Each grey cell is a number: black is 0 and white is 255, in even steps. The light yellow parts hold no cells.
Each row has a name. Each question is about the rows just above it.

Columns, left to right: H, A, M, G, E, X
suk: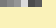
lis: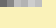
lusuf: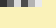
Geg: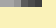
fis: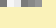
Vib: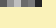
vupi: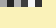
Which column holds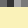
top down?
H
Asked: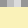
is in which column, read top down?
M
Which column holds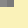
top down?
E
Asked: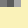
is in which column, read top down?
H
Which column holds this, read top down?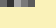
H
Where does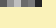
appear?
Vib
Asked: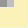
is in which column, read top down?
M

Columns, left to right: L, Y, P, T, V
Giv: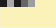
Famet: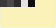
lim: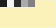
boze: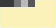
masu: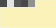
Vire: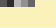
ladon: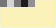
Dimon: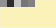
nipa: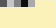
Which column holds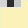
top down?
Y
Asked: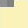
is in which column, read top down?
V
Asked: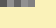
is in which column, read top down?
V

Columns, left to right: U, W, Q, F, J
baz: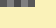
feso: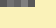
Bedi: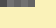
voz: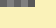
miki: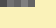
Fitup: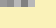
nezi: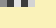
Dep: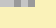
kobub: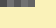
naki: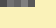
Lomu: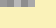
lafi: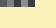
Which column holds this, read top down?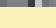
F
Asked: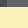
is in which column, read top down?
Q
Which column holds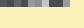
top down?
U
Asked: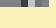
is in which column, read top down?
F

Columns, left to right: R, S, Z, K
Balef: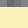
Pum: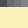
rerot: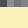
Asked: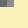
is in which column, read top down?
S
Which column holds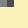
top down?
R
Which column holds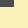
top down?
R

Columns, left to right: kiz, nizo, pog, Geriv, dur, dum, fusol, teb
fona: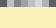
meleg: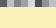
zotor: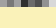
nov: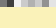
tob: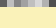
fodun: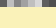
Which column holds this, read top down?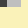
nizo
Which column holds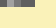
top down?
kiz

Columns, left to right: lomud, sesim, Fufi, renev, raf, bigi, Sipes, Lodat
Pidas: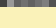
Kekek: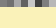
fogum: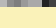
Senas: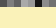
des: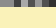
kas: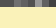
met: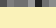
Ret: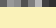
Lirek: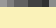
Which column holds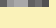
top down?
renev
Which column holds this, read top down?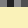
Sipes
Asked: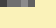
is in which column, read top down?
Fufi
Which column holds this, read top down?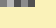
lomud
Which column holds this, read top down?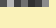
Lodat

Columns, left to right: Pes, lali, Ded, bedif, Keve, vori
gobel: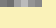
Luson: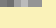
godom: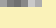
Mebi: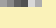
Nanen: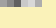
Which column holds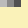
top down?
bedif
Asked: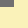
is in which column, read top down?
lali

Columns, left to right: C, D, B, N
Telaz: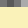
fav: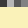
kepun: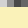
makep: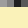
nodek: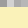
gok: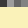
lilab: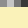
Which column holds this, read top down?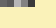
N
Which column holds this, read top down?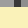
C

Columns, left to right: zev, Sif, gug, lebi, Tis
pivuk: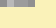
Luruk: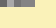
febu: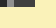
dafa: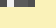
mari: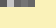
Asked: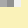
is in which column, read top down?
Sif
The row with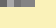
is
Luruk
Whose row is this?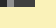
febu
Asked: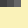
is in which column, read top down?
Tis

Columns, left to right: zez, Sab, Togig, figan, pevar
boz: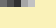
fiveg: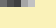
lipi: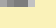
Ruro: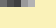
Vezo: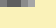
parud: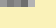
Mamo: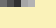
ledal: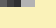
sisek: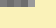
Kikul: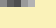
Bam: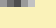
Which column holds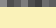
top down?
Sab
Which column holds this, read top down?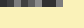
Togig

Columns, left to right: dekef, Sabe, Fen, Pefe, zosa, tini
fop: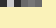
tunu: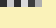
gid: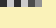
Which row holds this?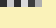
tunu
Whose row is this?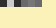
fop

